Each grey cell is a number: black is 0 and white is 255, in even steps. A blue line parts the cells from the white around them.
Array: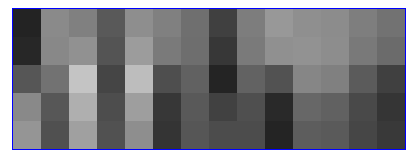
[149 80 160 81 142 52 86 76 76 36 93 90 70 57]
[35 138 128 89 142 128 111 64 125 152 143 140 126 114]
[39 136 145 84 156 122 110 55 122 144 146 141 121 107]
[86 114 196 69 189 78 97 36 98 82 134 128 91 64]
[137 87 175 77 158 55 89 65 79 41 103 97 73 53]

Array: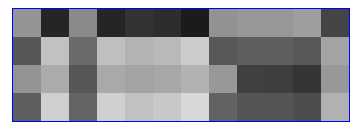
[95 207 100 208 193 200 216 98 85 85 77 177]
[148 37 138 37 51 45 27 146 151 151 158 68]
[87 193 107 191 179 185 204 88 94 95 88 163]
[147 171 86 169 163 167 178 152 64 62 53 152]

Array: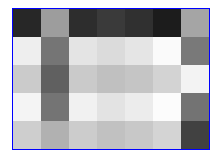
[206 177 204 193 200 212 65]
[39 157 45 58 48 28 165]
[238 117 228 219 229 250 121]
[203 96 202 192 197 211 243]
[244 116 241 227 236 252 115]

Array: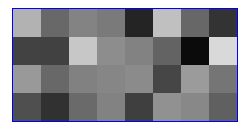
[79 49 106 130 63 145 136 96]
[178 104 131 122 36 192 103 51]
[66 65 199 141 130 99 11 217]
[153 104 129 134 139 70 155 117]

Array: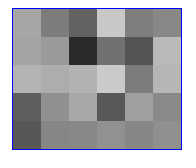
[87 134 136 145 134 144]
[166 124 98 200 126 136]
[164 154 42 112 84 185]
[179 173 178 202 124 182]
[94 144 168 88 159 137]

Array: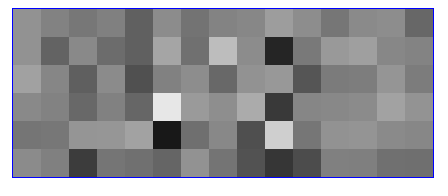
[139 128 60 117 112 101 146 116 82 54 76 128 127 112 111]
[146 130 119 128 96 140 115 131 135 157 141 118 138 141 103]
[146 99 137 108 96 165 112 189 140 37 121 153 159 135 131]
[161 134 95 139 80 129 141 104 146 152 85 123 125 149 124]
[137 130 104 129 102 231 154 142 171 57 134 136 139 162 147]
[117 119 149 150 162 24 111 136 79 207 118 146 148 138 135]

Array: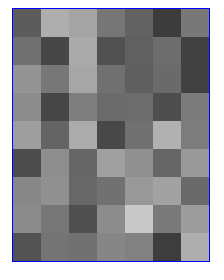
[82 116 113 134 129 61 174]
[92 174 164 118 98 60 120]
[113 71 170 81 96 109 65]
[148 119 166 112 95 106 65]
[140 70 127 107 108 78 123]
[158 100 171 72 112 177 124]
[76 142 102 160 144 102 152]
[135 144 103 113 152 162 106]
[139 119 79 140 200 121 156]

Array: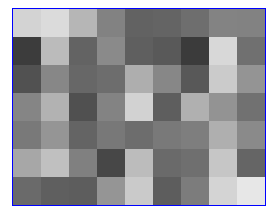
[106 95 93 149 202 93 124 212 231]
[211 219 182 130 98 100 110 131 130]
[60 187 99 138 95 89 59 216 112]
[81 135 103 109 174 135 88 203 148]
[133 178 80 131 210 94 176 147 113]
[121 149 100 120 109 121 126 175 138]
[167 192 128 71 188 106 111 198 101]

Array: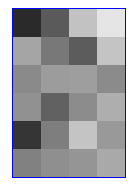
[129 143 149 169]
[42 90 194 229]
[165 120 92 196]
[138 156 158 139]
[145 97 140 174]
[53 126 196 153]
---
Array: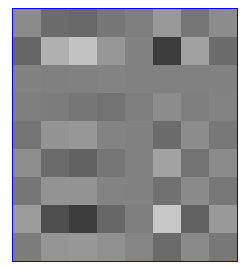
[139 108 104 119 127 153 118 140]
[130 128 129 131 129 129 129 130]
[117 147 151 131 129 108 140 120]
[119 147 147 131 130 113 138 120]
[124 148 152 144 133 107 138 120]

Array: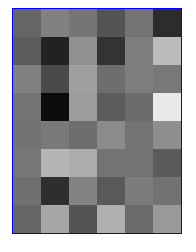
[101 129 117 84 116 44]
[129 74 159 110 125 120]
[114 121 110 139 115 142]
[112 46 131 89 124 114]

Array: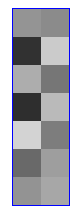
[148 139]
[173 118]
[211 125]
[147 167]

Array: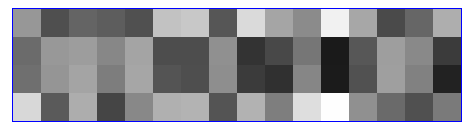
[151 79 100 93 80 194 200 86 218 165 139 241 167 74 102 174]
[111 149 164 125 166 84 78 142 59 48 134 27 81 159 129 34]

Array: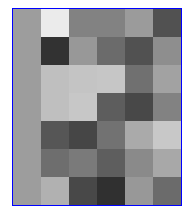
[157 235 130 130 155 81]
[157 191 196 198 112 162]
[157 86 70 114 170 200]
[157 177 72 48 152 107]

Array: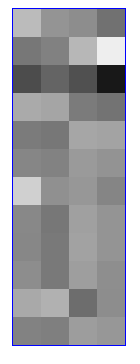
[187 148 141 113]
[76 100 80 24]
[123 119 166 163]
[208 144 151 133]
[135 121 162 148]
[169 177 109 141]

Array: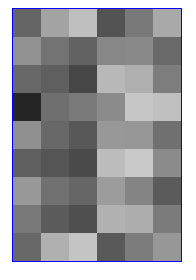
[101 163 191 83 121 169]
[104 95 70 184 175 125]
[144 104 88 152 150 112]
[152 113 102 156 132 91]
[104 176 196 89 124 151]

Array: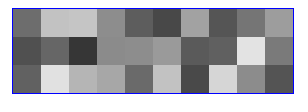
[109 194 197 141 93 72 162 85 117 157]
[97 225 181 167 106 194 73 214 140 84]

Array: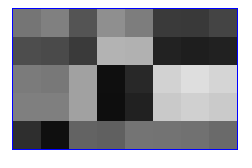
[117 128 84 143 125 58 57 68]
[123 120 161 15 40 210 222 213]
[46 15 99 96 116 115 113 106]
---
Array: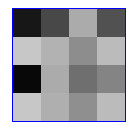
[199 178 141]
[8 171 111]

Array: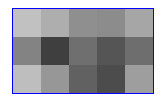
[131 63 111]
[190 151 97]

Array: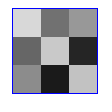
[102 201 37]
[140 26 194]

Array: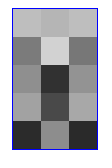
[123 210 119]
[143 49 147]

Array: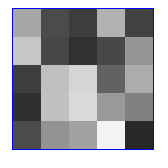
[198 71 49]
[62 192 213]

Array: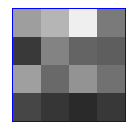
[57 131 100]
[159 105 147]

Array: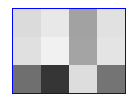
[224 241 164]
[111 53 221]
